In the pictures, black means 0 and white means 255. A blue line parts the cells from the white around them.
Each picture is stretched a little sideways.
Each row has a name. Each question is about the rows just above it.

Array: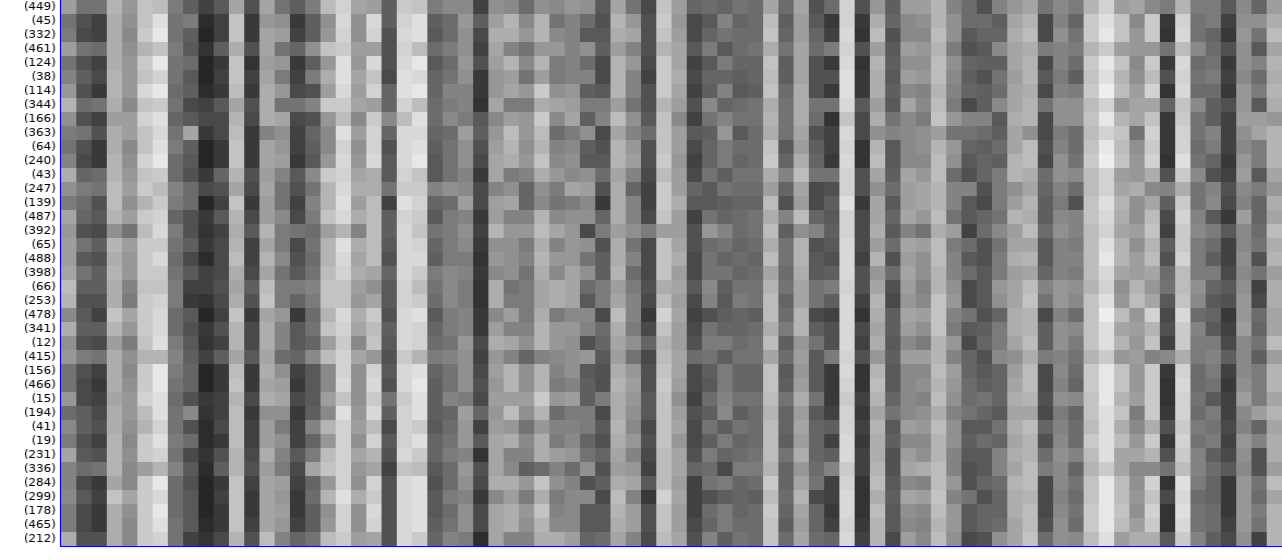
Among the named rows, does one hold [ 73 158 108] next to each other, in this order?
yes
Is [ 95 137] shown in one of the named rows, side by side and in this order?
yes
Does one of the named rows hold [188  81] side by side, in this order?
yes

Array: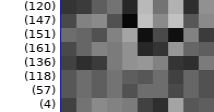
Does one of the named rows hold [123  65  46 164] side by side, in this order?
yes
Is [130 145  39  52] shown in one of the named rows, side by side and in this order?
no

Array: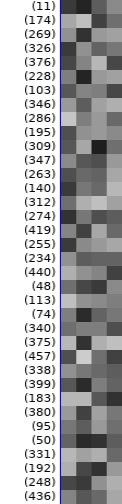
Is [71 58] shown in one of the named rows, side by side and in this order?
yes
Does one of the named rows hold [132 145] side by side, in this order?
no
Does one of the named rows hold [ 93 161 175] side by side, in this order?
yes
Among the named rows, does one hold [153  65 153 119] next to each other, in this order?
no
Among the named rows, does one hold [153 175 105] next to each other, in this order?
no
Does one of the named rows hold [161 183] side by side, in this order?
no
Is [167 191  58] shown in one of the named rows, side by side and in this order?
no

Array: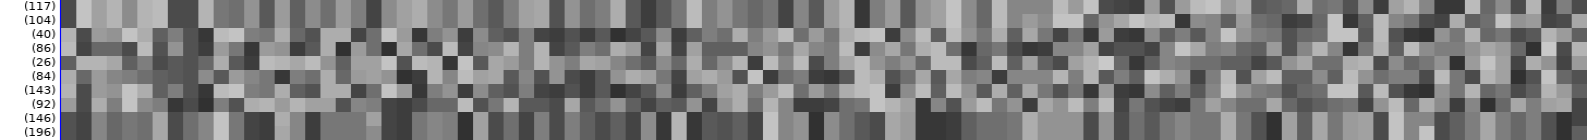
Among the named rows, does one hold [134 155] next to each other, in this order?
yes
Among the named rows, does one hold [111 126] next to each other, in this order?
yes
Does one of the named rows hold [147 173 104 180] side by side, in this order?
no

